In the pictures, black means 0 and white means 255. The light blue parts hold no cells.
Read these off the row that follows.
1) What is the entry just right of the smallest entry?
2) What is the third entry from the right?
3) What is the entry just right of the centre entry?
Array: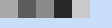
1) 201
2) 138
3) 40
